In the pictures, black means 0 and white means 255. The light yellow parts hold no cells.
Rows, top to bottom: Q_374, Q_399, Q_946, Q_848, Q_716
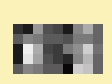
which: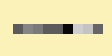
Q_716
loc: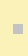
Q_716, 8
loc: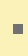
Q_946, 9
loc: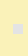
Q_848, 2
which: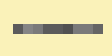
Q_399

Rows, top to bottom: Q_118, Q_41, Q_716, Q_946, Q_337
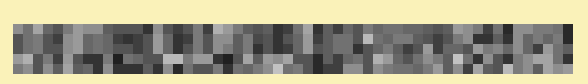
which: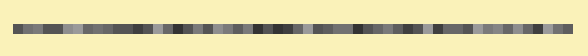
Q_716
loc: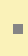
Q_716, 49
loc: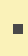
Q_41, 25

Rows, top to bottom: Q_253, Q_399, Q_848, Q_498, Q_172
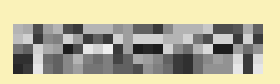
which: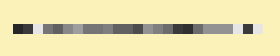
Q_172
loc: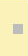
Q_399, 1
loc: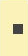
Q_498, 11
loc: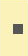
Q_253, 23
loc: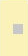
Q_253, 20

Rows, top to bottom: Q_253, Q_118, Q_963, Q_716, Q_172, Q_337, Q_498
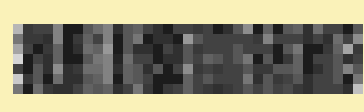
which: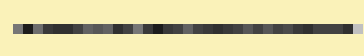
Q_498
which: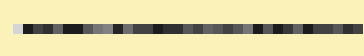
Q_716
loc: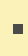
Q_498, 28
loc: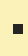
Q_716, 11

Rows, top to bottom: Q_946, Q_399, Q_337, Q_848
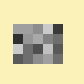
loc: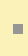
Q_399, 2
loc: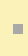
Q_399, 3
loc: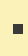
Q_946, 5

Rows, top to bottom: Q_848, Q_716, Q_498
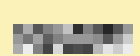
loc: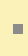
Q_716, 9
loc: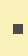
Q_498, 7
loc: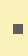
Q_716, 4
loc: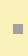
Q_716, 3

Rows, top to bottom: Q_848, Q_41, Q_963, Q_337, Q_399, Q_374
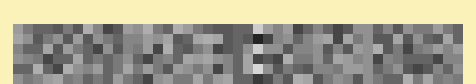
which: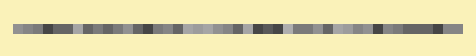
Q_337
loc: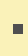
Q_374, 26

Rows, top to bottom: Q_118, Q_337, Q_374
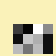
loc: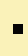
Q_118, 2
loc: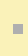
Q_337, 3
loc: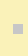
Q_337, 2
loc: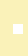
Q_118, 3
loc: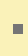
Q_374, 2
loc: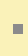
Q_118, 4

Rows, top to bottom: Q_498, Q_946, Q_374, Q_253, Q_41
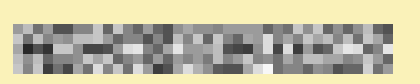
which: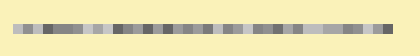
Q_253
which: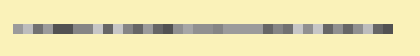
Q_498
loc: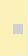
Q_41, 36
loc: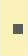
Q_41, 21
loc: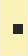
Q_374, 2
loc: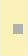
Q_41, 19
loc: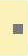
Q_253, 20

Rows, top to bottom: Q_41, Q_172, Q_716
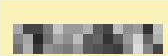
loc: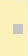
Q_41, 5
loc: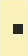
Q_172, 3
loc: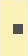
Q_716, 9

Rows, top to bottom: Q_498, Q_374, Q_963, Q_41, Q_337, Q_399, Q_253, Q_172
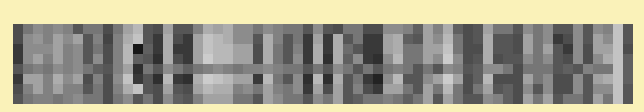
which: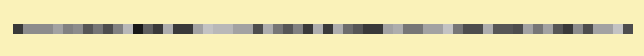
Q_963
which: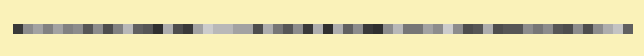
Q_41
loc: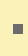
Q_963, 34
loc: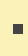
Q_374, 10
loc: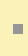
Q_374, 3

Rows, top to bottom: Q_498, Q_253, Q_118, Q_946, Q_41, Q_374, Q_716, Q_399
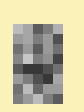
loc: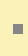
Q_946, 1
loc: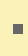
Q_716, 3
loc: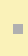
Q_498, 5
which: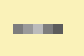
Q_399
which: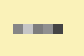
Q_946
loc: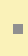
Q_946, 4
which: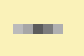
Q_498

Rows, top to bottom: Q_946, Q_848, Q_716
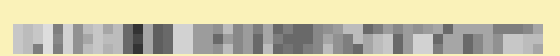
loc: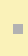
Q_716, 10
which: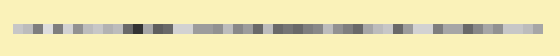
Q_716
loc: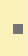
Q_716, 28

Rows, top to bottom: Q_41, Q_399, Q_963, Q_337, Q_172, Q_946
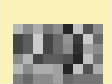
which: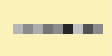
Q_41
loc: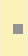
Q_399, 6
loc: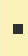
Q_963, 7
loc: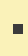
Q_399, 7

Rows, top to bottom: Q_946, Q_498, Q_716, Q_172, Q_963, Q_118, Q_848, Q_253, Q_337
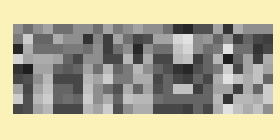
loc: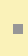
Q_498, 20
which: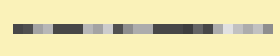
Q_337
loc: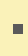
Q_963, 6
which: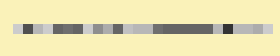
Q_253
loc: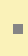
Q_498, 9

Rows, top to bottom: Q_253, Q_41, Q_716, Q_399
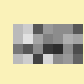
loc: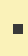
Q_716, 4
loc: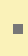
Q_716, 1
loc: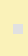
Q_41, 2
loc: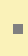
Q_41, 4
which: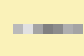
Q_41
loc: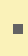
Q_399, 7
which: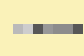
Q_253

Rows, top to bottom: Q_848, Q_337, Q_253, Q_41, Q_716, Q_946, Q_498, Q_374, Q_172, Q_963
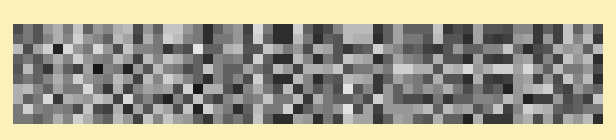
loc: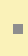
Q_963, 21
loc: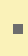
Q_253, 51

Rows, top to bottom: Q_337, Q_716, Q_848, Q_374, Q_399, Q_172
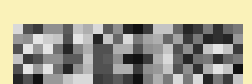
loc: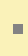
Q_848, 7
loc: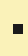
Q_374, 12
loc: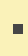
Q_172, 10
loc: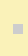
Q_716, 4
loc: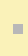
Q_399, 8

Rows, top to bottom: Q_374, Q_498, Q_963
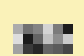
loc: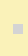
Q_374, 4
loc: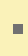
Q_374, 2
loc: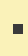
Q_963, 2
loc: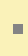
Q_374, 3

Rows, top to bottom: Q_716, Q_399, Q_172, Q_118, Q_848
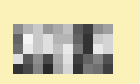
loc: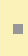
Q_716, 4
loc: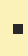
Q_848, 4

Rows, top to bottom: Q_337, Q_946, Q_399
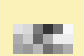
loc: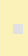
Q_337, 1
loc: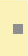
Q_399, 5
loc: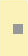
Q_399, 2
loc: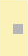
Q_399, 3

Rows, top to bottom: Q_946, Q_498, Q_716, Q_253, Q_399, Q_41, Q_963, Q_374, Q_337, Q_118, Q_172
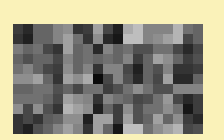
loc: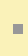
Q_374, 16
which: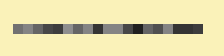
Q_399
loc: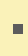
Q_118, 4
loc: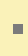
Q_716, 1

